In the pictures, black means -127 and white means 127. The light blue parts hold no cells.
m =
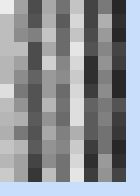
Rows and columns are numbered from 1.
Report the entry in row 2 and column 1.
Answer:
61
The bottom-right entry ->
-59
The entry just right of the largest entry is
33
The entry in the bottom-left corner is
74
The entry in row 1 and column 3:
-51
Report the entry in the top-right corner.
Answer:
-88
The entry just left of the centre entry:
26
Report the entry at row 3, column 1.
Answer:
61
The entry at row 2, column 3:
-44
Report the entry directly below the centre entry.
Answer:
-13
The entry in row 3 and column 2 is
12
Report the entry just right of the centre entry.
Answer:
87
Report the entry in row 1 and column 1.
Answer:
108
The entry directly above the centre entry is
12
